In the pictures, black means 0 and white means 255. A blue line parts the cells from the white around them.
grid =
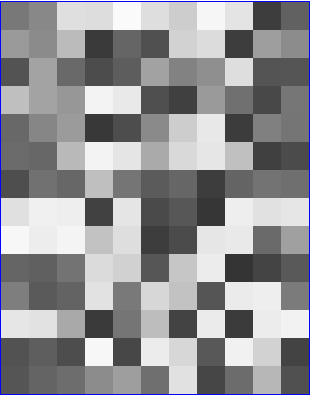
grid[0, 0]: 120
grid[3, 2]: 151
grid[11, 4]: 117
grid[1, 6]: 210
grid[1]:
[154, 139, 187, 58, 101, 80, 210, 220, 61, 158, 140]
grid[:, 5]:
[222, 80, 162, 79, 138, 170, 91, 74, 61, 86, 215, 189, 236, 111]
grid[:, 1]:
[136, 139, 163, 163, 134, 103, 113, 240, 237, 96, 90, 226, 94, 100]
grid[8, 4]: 222
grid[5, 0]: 107
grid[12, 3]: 247
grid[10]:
[126, 90, 99, 226, 121, 215, 194, 85, 235, 238, 123]
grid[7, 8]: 238
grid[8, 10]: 160
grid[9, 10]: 89
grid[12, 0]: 82
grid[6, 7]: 61
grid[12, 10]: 67
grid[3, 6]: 64
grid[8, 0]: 247
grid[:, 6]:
[205, 210, 130, 64, 205, 217, 102, 87, 75, 198, 194, 67, 215, 225]
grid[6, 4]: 117
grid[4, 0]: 104
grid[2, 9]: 84
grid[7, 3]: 65
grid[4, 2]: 155
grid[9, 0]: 101
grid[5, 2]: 185
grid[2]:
[83, 163, 105, 76, 93, 162, 130, 143, 222, 84, 85]
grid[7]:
[224, 240, 238, 65, 229, 74, 87, 54, 238, 225, 230]
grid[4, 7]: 232

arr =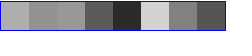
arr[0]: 174
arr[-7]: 146
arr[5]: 210

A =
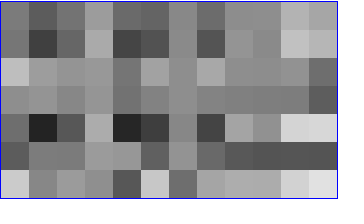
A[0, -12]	123
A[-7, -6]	136
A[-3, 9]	145
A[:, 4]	[106, 69, 117, 114, 38, 151, 87]
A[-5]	[190, 157, 148, 152, 117, 162, 142, 168, 142, 141, 146, 110]
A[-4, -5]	131
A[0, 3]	156
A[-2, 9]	84
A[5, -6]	147
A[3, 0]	142
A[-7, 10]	179
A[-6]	[118, 64, 102, 170, 69, 82, 138, 84, 148, 138, 193, 182]
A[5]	[92, 124, 123, 155, 151, 96, 147, 105, 88, 84, 85, 84]
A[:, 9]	[142, 138, 141, 126, 145, 84, 172]
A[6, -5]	165
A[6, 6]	110

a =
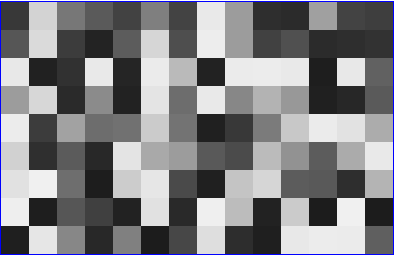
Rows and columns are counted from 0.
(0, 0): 56
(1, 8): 156
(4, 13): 172
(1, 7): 237
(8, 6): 71
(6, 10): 92
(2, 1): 33
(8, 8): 45
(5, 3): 40
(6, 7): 32
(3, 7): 233
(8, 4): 128
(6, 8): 196
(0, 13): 62
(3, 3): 139
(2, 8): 235
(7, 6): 41
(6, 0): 225
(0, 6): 67
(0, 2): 119
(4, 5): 203
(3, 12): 39
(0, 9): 46
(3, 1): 215
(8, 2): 135
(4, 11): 235
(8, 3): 40
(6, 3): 29
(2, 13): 97
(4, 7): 32
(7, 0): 238
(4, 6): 115

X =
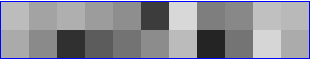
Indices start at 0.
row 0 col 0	188
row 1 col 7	36
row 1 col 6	187
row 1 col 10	171
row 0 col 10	185
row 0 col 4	142
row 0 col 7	126

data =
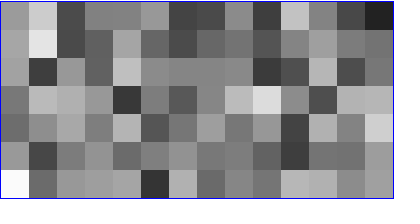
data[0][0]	155
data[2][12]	77
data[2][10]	79
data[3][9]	220
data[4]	[109, 142, 168, 126, 180, 85, 118, 158, 119, 151, 67, 177, 131, 207]
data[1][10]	132
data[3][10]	140
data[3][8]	187
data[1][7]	103
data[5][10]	62
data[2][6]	133
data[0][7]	74
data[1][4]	165
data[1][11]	159
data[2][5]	139
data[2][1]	62
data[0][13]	34
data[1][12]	124
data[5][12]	114
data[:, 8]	[139, 115, 137, 187, 119, 125, 134]
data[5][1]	71
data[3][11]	78
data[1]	[166, 228, 74, 96, 165, 102, 75, 103, 115, 84, 132, 159, 124, 115]
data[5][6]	146
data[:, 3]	[129, 96, 97, 152, 126, 147, 158]
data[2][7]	133
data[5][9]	98

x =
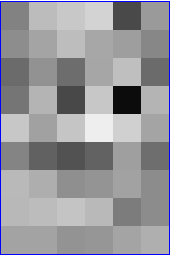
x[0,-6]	130
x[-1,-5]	163
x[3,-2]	12
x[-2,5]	140
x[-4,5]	110
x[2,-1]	107
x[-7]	[107, 146, 109, 166, 191, 107]
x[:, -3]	[211, 167, 166, 199, 238, 98, 148, 185, 150]
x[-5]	[199, 161, 197, 238, 208, 164]
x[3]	[117, 180, 72, 199, 12, 180]
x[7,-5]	188
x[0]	[130, 188, 200, 211, 73, 154]
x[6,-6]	185

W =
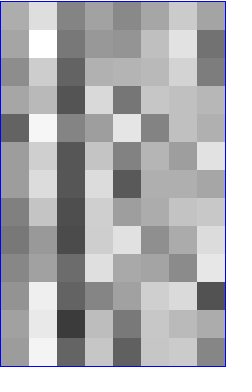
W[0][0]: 173
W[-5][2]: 75
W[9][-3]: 164
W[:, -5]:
[162, 152, 177, 217, 158, 196, 220, 207, 206, 223, 133, 189, 198]
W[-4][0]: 135
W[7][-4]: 158
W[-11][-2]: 211
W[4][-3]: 131
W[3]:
[166, 185, 84, 217, 118, 198, 192, 183]
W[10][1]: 239
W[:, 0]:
[173, 165, 141, 166, 99, 157, 157, 128, 120, 135, 147, 161, 156]
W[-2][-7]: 233
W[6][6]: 175
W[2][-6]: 99
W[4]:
[99, 246, 132, 158, 229, 131, 192, 176]
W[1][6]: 226
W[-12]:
[165, 255, 120, 152, 148, 191, 226, 114]
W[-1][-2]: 203
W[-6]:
[128, 196, 78, 207, 158, 172, 195, 200]
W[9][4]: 169
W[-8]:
[157, 207, 86, 196, 130, 181, 158, 226]
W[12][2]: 100
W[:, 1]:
[222, 255, 205, 185, 246, 207, 220, 196, 153, 161, 239, 233, 244]
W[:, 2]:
[132, 120, 99, 84, 132, 86, 86, 78, 75, 108, 99, 59, 100]
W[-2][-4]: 121
